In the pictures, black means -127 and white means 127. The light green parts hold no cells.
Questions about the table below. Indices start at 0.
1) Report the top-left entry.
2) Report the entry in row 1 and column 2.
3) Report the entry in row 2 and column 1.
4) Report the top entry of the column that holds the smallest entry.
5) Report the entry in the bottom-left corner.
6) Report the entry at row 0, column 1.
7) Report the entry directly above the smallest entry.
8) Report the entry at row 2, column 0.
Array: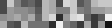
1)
-53
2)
13
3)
26
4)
72
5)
41
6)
72
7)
112
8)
13

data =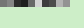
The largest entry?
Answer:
83
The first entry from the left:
-10
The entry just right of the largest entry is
-67

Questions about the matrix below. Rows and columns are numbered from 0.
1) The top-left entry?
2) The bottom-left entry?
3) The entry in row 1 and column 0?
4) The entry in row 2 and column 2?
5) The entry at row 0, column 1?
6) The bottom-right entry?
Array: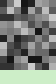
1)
-77
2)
-77
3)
-34
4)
-34
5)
-6
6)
48

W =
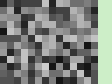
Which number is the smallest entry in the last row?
-106
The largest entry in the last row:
51
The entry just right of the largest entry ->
-106
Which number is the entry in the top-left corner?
-91
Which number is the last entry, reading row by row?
-45
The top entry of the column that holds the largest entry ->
66
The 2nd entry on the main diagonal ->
38
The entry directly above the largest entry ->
-75
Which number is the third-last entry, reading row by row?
-1
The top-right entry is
-30
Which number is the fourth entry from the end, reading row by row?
-91
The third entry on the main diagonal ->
13
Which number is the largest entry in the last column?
66
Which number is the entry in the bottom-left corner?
-45
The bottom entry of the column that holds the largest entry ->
-75
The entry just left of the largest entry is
38
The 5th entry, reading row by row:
-61
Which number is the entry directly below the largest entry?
51
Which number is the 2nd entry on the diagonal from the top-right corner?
-30
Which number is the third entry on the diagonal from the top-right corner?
51

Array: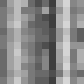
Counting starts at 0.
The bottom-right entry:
33
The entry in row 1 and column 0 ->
-6
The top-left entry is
-21
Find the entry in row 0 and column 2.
60
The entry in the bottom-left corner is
-6
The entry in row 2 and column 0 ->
-6
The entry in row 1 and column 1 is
20
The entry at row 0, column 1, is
33
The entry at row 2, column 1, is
33
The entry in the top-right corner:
20

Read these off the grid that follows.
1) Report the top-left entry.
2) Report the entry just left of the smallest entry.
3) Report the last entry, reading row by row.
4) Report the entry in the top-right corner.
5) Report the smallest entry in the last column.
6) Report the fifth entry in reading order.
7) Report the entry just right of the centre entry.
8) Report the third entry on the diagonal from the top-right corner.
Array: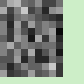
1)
-15
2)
29
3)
-72
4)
-15
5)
-118
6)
-29
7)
42
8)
-58
